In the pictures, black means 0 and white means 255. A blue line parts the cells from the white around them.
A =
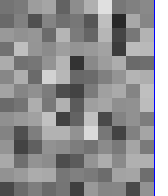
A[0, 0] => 116
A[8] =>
[144, 153, 161, 193, 65, 99, 193, 73, 131, 145, 125]
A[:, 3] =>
[165, 132, 107, 139, 147, 210, 124, 120, 193, 178, 146, 140, 169, 106]
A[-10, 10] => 110
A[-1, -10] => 107
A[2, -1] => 179
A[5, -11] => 135
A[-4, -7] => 141
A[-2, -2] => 165
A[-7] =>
[106, 116, 174, 120, 177, 91, 159, 166, 143, 145, 188]
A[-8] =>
[163, 133, 144, 124, 77, 67, 123, 160, 170, 132, 191]
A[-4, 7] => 139
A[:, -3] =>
[119, 40, 69, 60, 173, 148, 170, 143, 131, 67, 121, 138, 163, 134]
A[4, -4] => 157
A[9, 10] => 165
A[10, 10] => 122
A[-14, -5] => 176
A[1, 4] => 112
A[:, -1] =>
[137, 134, 179, 185, 110, 174, 191, 188, 125, 165, 122, 176, 110, 146]
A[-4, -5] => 115
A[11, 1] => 111
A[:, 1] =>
[122, 129, 145, 191, 113, 174, 133, 116, 153, 79, 67, 111, 155, 107]
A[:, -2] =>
[128, 168, 119, 187, 106, 180, 132, 145, 145, 129, 165, 176, 165, 73]
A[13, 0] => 73
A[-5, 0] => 131
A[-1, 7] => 133
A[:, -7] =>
[98, 112, 181, 158, 181, 183, 77, 177, 65, 178, 141, 77, 118, 117]

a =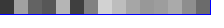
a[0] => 56
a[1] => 161
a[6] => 129
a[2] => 99
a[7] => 210

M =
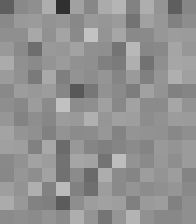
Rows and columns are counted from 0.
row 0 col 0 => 95
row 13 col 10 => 140
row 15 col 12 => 136
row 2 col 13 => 155
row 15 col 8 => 149
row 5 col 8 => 133
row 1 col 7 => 150
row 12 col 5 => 139
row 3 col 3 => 153
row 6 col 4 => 134
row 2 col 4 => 164
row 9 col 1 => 148
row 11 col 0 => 137
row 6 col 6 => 119
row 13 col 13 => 137
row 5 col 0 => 155
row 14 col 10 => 154
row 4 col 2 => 138
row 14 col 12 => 129
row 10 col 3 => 168
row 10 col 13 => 155
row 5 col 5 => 147
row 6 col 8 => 138
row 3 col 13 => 151
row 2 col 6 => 194
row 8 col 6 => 176
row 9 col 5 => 139
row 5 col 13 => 160
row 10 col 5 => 152
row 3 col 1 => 138
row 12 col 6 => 106
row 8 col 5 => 153
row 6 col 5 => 88
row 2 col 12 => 156
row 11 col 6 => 162
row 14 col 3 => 127
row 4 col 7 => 128

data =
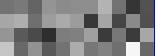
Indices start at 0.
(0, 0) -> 115
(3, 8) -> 111
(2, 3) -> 46
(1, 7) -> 165
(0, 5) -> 141
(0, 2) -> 100
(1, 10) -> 80
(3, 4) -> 115
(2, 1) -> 90
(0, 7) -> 179
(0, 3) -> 148
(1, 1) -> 174
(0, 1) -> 121

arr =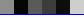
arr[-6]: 141
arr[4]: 13
